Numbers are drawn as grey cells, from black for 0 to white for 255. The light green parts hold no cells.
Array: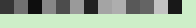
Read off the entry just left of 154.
76
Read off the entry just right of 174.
88
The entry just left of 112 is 54

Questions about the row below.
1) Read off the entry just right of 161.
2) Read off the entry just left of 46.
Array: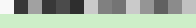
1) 56
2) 75

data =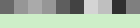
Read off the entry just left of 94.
150
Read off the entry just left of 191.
212

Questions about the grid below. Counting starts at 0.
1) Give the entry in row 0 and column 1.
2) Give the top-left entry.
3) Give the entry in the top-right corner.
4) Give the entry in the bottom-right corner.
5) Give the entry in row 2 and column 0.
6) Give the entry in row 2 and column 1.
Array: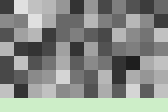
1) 224
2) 60
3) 104
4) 193
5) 82
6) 161

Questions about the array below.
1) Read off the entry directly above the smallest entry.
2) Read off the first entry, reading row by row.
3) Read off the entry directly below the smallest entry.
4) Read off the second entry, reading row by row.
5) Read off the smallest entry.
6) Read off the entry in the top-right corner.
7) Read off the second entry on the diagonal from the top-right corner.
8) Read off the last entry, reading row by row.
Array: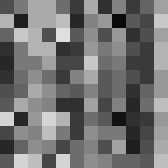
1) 130
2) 79
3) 152
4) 121
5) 10
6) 161
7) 70
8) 190

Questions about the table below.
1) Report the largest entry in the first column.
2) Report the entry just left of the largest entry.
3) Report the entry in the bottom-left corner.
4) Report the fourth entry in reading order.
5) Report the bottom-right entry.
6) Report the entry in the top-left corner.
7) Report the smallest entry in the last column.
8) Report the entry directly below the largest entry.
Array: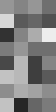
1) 215
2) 172
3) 194
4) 111
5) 123
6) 150
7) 81
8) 111

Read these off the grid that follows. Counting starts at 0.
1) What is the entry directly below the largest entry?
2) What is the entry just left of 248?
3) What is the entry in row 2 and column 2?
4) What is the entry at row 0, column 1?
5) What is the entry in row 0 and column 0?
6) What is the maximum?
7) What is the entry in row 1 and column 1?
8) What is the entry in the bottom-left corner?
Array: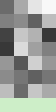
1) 189
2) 229
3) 178
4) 169
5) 107
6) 248
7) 139
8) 189

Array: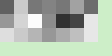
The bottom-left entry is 222
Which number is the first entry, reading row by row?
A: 97
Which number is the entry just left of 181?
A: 202
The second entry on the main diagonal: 212
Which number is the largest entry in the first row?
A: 202
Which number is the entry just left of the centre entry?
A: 252

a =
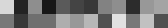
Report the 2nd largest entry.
216
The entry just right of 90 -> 68
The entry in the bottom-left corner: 120
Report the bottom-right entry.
80
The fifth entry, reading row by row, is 90
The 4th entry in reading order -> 23

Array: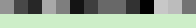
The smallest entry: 1
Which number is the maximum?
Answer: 199
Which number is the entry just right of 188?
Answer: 115
